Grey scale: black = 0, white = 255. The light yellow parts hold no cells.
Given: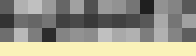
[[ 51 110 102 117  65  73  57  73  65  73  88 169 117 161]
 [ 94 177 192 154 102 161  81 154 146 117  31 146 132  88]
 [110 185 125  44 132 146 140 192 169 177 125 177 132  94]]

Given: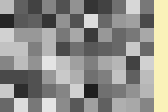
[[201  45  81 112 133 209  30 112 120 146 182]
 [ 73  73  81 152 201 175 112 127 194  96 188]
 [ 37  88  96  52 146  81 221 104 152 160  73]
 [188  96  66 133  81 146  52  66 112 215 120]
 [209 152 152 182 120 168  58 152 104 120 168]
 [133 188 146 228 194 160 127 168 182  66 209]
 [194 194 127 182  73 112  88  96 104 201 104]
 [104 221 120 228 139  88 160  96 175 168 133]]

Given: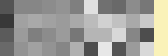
[[ 84 134 134 140 147 127 224 112 105 140 119]
 [105 147 161 147 134 175  77 231  84 155 216]
 [ 91 155 127 140 155 119 181 181 216 134  77]
 [ 56 161 169 161 155 169 187 209 193 169 201]]

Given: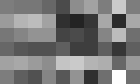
[[103  87  81  81  95  62  62  95  54  95]
 [125  95  81 133  87 147  48 111 253 111]
 [125 119 119 103  75 141 162 125 202 125]
 [119 133 147 147  68  75  62 133 188 111]
 [162 168 155 141 196 202 180 174 103 155]
 [155 180 188 162  48  35  54 168  42 168]]

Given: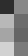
[[165 101]
 [184 108]
 [210 123]
 [ 45 136]]

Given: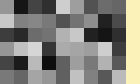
[[150  21  68  47 206 158  82 108 102]
 [ 68  27 186  14  96 158 121 178  88]
 [ 61  41 108 115 178 200  33  21  47]
 [121 102 165 150  96 193 129  88 186]
 [200 129 135 121  82 115 142  33  75]
 [150 193 214  54 171 165 158 206  61]]
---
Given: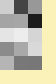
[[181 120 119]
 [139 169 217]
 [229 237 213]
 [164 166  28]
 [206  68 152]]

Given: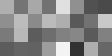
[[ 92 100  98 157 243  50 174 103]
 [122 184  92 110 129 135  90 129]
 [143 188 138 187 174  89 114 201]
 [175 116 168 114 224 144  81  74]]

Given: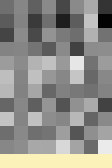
[[135 141 168 167 216 164 107 235]
 [110 137 111 116 158  85 143 164]
 [195 132 193 141 134 184 101 137]
 [102 135  95 149  83 145 170  66]
 [183 130 166 103 129 120 113 131]
 [190 132 192 151 135 197 104 136]
 [156 139 179 193 153 230 114 156]
 [131 133 116  90 138  65 140 141]
 [ 68 139  73 147 122 110 177 114]
 [ 91 131  58 111  30  93 195   3]
 [111 134  96 138  71 138 169  52]]

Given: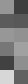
[[215  97]
 [ 65 143]
 [119 161]
 [151 145]
 [ 91  88]
 [150  62]]

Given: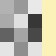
[[228 142 227]
 [ 98 165  72]
 [170 223  55]
 [178 152 233]]

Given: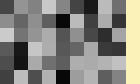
[[ 64 188  78 177   8 157 180  94 131]
 [ 77  20 170 112  94 174 171 179 193]
 [ 90  24 198 173  88 102 169  58  54]
 [203 116 148 172  84 144  72  45 164]
 [141 101 143  95   8 187  64 172  53]
 [ 70 148 130 200 133  68  25 187 111]]
